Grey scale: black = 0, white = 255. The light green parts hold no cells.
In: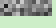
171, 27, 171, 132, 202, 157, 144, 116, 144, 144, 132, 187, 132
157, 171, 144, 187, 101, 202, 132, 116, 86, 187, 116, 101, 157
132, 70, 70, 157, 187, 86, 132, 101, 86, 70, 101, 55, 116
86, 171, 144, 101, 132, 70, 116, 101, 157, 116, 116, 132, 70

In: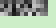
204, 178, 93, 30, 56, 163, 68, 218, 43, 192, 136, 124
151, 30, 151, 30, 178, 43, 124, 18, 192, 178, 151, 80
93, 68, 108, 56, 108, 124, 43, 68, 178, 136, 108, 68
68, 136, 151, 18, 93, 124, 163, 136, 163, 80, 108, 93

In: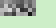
187, 187, 214, 106, 199, 47, 61, 172, 91
172, 91, 106, 61, 172, 159, 172, 20, 132
132, 159, 144, 120, 106, 91, 132, 106, 144
120, 199, 106, 159, 77, 77, 159, 91, 144

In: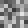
211, 170, 81, 182, 111, 139, 123
197, 96, 170, 56, 96, 182, 123
139, 197, 81, 123, 154, 170, 139
123, 170, 154, 197, 111, 211, 68
111, 81, 96, 111, 197, 111, 170
81, 123, 81, 139, 170, 227, 182
68, 154, 211, 96, 111, 197, 139

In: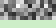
192, 66, 108, 179, 148, 163, 136, 179, 148, 92, 163, 108, 163, 66
179, 205, 122, 92, 179, 79, 66, 136, 50, 205, 108, 148, 122, 221
163, 205, 136, 122, 205, 221, 79, 108, 122, 205, 79, 163, 66, 136
148, 79, 122, 108, 252, 192, 179, 35, 192, 179, 66, 237, 92, 50
92, 179, 66, 50, 108, 122, 163, 79, 50, 136, 179, 92, 35, 148

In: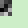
142, 200, 73
114, 61, 47
102, 18, 86
4, 47, 173
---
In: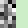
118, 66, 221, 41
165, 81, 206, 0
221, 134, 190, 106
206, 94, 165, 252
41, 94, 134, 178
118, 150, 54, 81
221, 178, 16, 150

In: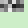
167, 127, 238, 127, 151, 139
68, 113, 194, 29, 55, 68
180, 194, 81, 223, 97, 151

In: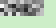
205, 85, 220, 69, 220, 139, 109, 85, 97, 178, 192
139, 124, 205, 192, 151, 205, 151, 166, 124, 139, 151
54, 178, 166, 124, 69, 97, 39, 151, 97, 124, 192
247, 178, 85, 39, 139, 109, 69, 109, 205, 178, 124

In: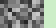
81, 146, 189, 53, 93, 134, 134, 65, 189, 201, 65
134, 93, 175, 146, 81, 93, 105, 81, 189, 161, 134
146, 93, 134, 134, 134, 175, 146, 65, 161, 121, 65
53, 65, 121, 121, 146, 65, 81, 53, 189, 175, 105
134, 81, 65, 121, 175, 65, 38, 161, 81, 134, 93
105, 121, 53, 161, 189, 121, 93, 175, 93, 105, 161
81, 134, 38, 175, 189, 105, 105, 161, 65, 81, 146

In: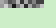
155, 208, 142, 25, 130, 183, 41, 168, 92, 130, 195
168, 142, 80, 104, 183, 53, 168, 80, 130, 65, 65

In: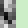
90, 214, 198, 117
49, 172, 184, 105
62, 214, 157, 145
157, 229, 130, 130
62, 20, 105, 90
145, 7, 90, 76
184, 130, 34, 172

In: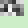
85, 39, 250, 69, 55, 139
196, 69, 234, 139, 126, 166
196, 221, 180, 234, 85, 113
126, 154, 101, 55, 209, 221

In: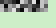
181, 9, 169, 130, 209, 67, 79, 116, 54, 39, 195, 91
195, 103, 154, 224, 67, 9, 209, 130, 23, 103, 142, 169
54, 103, 79, 39, 9, 209, 154, 79, 224, 9, 195, 169
